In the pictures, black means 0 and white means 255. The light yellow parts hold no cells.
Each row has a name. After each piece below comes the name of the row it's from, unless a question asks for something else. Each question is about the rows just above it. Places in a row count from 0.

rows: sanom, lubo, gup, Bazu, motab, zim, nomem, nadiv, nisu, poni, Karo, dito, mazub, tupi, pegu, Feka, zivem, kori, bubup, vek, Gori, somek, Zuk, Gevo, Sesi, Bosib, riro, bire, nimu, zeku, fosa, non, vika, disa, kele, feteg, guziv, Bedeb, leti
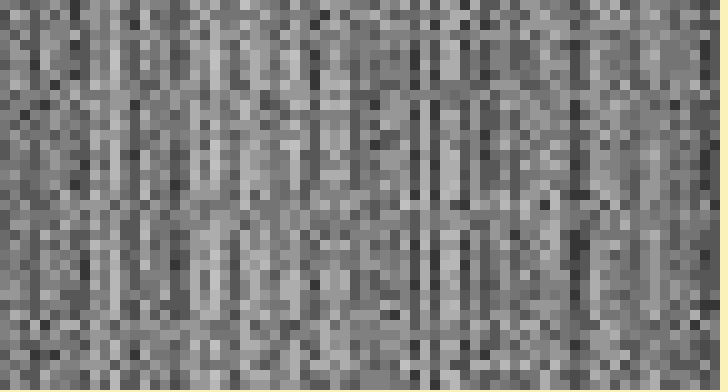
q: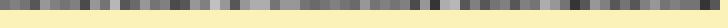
Bosib
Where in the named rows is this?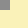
kele, 33
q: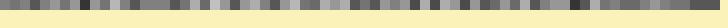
bire
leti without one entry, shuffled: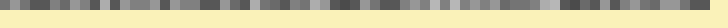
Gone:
[53]
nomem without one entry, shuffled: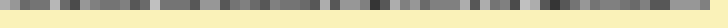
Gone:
[96]
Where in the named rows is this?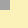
riro, 20
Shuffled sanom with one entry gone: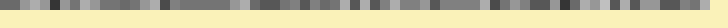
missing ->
[64]

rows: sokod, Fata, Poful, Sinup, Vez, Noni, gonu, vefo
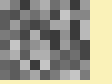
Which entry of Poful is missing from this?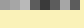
[69]
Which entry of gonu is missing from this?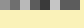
[101]
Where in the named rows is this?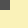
Fata, 1
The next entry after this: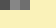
[145]
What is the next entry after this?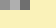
[145]

